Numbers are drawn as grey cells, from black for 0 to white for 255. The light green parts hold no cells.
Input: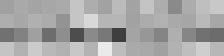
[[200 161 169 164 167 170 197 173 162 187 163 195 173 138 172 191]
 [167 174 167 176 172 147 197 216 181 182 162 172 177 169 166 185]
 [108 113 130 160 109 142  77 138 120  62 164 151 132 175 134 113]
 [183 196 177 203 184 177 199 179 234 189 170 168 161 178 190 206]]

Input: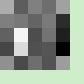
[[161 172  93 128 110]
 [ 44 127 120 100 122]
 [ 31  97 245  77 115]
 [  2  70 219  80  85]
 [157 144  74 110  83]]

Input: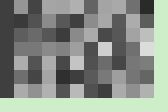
[[ 42  63 149  68 165 163 176  99 164 169 112]
 [ 92  63  58  82 139  88  63 140 167  89 172]
 [190  63  94 106  86  60 138 171  73  87 163]
 [220  63 120 120 138 130 159  78 207  83 112]
 [125  63 173  83 173  72 196  81 108  70 119]
 [101  63 111  69 164  47  62  90 121 158 117]
 [177  63 171 145 177  83 185  81  61 171 143]]

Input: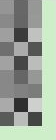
[[151 149 103]
 [153 137 102]
 [193 159  59]
 [ 84 111 171]
 [188 162  69]
 [151 136 102]
 [124 136 129]
 [207 170  47]
 [ 68  90 187]]

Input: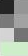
[[149  37]
 [162 121]
 [115 212]]

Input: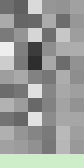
[[161 110  96 218 150 147]
 [151 170 102 104 171 109]
 [158 122 149 214 111 199]
 [173 238 127  60 142 172]
 [146 205 121  46 168 108]
 [142 158 169 130 119 173]
 [159 108 117 224 134 168]
 [147 178 156 104 130 163]
 [166 115 102 226 140 167]
 [159 176 149 133 122 185]
 [153 161 156 145 119 183]]

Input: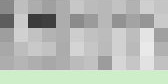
[[197 137 190 173 160 173 199 187 184 194 178 207]
 [202  93 203  59  63 173 139 155 184 146 163 149]
 [160 158 208 194 179 174 205 193 188 209 189 228]
 [177 168 189 201 194 172 212 198 186 209 186 233]
 [193 173 181 174 168 173 187 193 156 214 198 226]]

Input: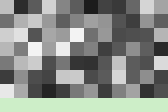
[[164 191  44  91 209 133  92  28  66  57 103 213]
 [ 95 112 177 201 153  94 131 160 148  83  62 148]
 [181 207 225  84 167 155 243 112 152  75  79  82]
 [ 41 183 125 243 159 237 108 129  63  88 143  94]
 [218 121 185 204  78 118  52  49  86 194  92  79]
 [ 68  60 142  77  68 199 202  75  91 213  93 142]
 [ 80 232 170  69  36  62 120 150  60 128 163  49]]

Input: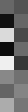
[[ 83 103]
 [102  17]
 [ 73 218]
 [107  12]
 [ 55 239]
 [113 136]
 [132 100]
 [118 172]]
